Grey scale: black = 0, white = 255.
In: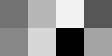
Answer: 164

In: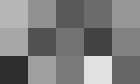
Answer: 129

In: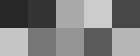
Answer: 183

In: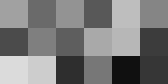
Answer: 60

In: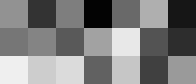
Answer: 45

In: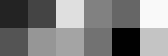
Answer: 196

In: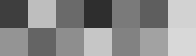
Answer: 216

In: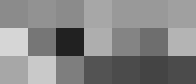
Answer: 180
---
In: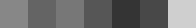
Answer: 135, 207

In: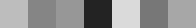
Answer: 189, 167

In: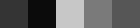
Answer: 52, 86

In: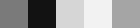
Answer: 122, 165

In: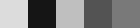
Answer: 220, 121

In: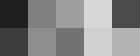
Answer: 31, 180

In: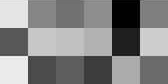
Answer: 228, 107

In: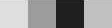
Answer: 221, 191
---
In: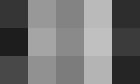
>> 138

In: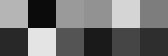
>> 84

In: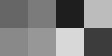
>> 216

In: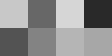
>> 181

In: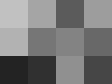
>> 131

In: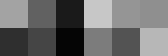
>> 5

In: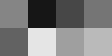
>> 159
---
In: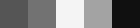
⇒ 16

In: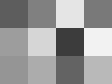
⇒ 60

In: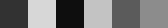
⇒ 14

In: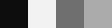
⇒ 13

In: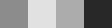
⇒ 40

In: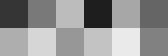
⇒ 30

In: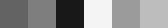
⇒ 24
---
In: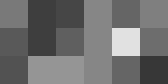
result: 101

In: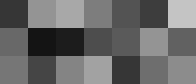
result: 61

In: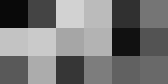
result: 48

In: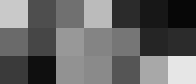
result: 23

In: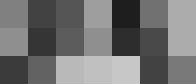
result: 113

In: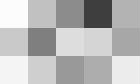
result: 62

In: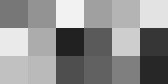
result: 180

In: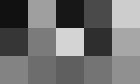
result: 74

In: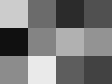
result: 43

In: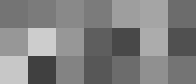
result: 165
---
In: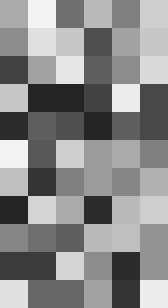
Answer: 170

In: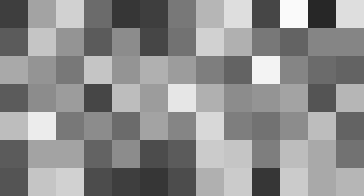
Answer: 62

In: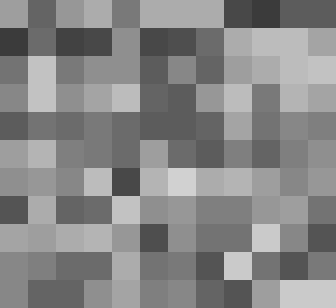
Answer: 158

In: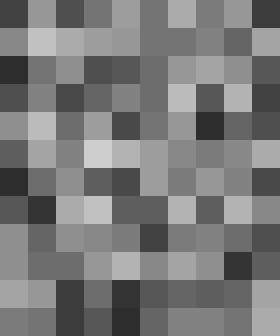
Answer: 66

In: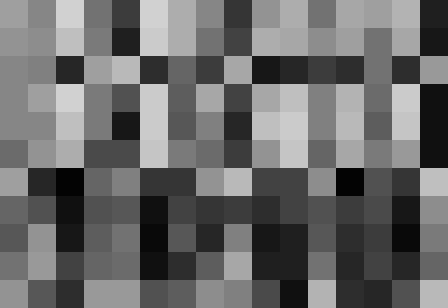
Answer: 159

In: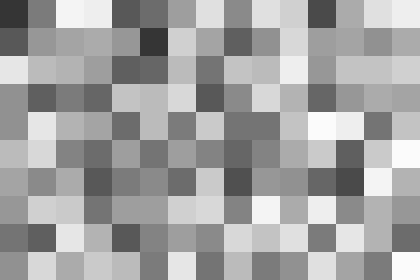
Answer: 53

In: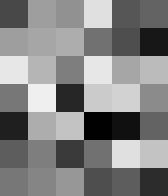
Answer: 72

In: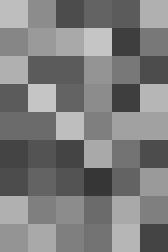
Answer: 190

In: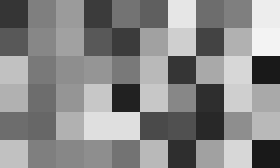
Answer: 53
